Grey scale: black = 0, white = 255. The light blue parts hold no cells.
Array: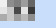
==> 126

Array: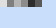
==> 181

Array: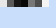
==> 23

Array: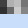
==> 189

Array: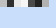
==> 233

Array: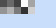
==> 66

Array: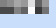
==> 167

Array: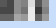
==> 142
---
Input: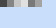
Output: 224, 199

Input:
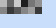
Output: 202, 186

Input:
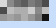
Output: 217, 205

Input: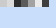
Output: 234, 219

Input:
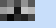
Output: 196, 183

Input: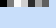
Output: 249, 207

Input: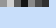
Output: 208, 150

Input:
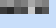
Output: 198, 167
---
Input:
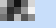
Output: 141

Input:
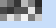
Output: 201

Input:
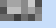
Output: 138

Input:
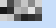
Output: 64

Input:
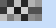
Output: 127

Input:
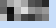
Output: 124
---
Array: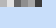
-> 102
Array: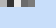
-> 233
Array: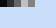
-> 101
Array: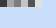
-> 125
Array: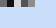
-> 214
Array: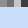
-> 197
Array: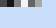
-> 127
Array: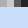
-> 90
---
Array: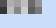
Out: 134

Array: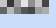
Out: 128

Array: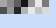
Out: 38

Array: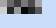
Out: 152

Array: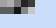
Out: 20

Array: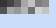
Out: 152

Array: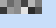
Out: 139

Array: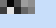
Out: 35

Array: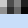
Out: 103
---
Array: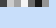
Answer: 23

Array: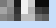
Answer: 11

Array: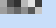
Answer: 226

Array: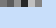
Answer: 192

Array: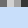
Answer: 163

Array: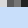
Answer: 118

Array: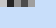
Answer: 77

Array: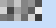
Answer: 147

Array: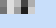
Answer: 69
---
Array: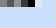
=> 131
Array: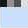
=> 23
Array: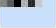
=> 132
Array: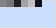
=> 130
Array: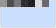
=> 150
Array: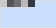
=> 200
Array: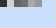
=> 48
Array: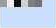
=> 156
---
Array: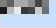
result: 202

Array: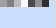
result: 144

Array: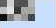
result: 151

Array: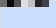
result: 37

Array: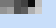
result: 175

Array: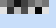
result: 5

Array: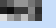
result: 116

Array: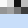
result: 118

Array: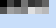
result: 197

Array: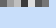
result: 86
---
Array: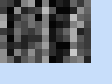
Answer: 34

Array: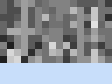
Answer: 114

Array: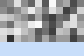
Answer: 112

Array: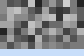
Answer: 122

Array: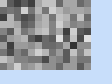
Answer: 143
